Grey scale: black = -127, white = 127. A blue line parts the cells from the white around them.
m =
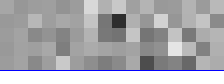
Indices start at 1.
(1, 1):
38
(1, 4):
31
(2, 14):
50
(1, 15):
27
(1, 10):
32
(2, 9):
-82
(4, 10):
35
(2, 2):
28
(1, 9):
72
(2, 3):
55
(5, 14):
-23
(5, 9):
10
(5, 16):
44
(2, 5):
40
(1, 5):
19
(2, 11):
22
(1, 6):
28
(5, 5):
73
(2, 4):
30
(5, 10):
41
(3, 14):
-6
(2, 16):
10
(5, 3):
9

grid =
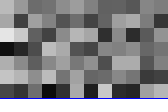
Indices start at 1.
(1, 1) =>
58
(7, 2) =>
-75
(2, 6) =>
-17
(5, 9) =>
44
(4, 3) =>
-51
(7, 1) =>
-56
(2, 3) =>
32
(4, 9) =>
1
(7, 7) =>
-97
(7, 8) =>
72
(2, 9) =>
31
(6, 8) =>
-20
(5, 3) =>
-33
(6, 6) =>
34
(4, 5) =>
42
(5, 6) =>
-7
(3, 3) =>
-31
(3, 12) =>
19
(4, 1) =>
-111
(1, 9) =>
-29
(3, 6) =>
54
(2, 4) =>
2
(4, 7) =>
-58

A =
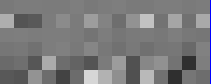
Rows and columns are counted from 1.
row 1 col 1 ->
-6
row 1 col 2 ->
-3
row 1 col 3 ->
-3
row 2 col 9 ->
-17
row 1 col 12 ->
-2
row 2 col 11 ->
66
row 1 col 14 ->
-5
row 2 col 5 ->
11
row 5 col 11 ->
7
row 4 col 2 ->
-7
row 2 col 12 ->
-12
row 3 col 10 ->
-5
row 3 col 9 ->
-9
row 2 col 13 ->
38
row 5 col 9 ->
28
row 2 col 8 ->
3
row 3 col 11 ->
-4
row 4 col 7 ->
6
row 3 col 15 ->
-9
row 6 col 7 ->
86
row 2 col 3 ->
-38
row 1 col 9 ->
-1
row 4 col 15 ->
1
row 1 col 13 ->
-2
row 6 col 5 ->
-60
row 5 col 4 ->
43

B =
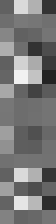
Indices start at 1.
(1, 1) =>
-30
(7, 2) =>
-27
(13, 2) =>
90
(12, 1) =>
-14
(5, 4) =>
-69
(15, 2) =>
101
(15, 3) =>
56
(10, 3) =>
-47
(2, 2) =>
-6
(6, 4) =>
-92
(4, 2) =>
-17
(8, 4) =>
-11
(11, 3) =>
-34
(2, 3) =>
-9
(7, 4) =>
-36
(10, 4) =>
-23
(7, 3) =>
-61
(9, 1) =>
-9
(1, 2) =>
90

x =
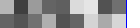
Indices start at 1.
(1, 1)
54
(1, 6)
91
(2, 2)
-43
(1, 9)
-15

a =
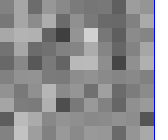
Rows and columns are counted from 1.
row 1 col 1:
2
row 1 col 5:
9
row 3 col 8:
-8
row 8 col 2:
-2
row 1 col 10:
29
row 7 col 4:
54
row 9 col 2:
58
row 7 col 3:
16
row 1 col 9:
-32
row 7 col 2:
-6
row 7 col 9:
-20
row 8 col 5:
-49
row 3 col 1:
40
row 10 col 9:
-21
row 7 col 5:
10
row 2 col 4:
45
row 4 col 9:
-25
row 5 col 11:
48
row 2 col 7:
-6
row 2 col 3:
12
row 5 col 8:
14
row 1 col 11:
21
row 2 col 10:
1
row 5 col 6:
57
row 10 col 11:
41
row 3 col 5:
-64
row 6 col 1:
1
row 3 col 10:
11
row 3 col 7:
81
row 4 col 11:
38
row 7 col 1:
18
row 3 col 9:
-33
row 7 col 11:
11
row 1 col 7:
-9

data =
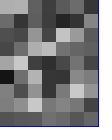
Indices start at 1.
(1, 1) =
47
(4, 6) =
-26
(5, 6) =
-12
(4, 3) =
46
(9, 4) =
-15
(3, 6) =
26
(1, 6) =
-19
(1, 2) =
49
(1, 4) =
-65
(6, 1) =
-107
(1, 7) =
-73
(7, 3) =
18
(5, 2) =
72
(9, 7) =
-26
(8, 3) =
72
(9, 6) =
-41
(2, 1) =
-20
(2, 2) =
-74
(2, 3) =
-33

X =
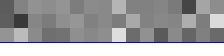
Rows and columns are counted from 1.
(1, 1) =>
-35
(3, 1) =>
20
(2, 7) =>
1
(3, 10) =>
-19
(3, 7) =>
8
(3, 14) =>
-26
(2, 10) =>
41
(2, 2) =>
-70
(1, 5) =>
20
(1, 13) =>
-5
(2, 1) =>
-33
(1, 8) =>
9

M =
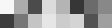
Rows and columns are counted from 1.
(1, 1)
119
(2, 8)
31
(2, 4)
102
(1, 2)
44
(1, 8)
8

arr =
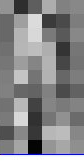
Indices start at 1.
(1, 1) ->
19
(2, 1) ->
-23
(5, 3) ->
5
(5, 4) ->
51
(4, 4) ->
46
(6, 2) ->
68
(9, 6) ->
-20
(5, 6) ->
-12
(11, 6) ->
15
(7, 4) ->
1
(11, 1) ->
-2
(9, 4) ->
-10
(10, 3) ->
-72
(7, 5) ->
-52
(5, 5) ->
-57
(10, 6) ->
7
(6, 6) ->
-2
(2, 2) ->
31
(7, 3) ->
-28
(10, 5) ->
60
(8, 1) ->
-13
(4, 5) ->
-75

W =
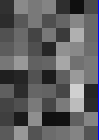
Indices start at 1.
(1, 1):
-78
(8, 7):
-85
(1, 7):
-54
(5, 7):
-6
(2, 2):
-39
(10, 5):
-13
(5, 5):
39
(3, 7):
-23
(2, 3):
-6
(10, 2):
24
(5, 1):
-8
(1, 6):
-112
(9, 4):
-111
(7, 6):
80
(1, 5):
-81
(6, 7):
-6
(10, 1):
-37
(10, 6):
4
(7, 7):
-90
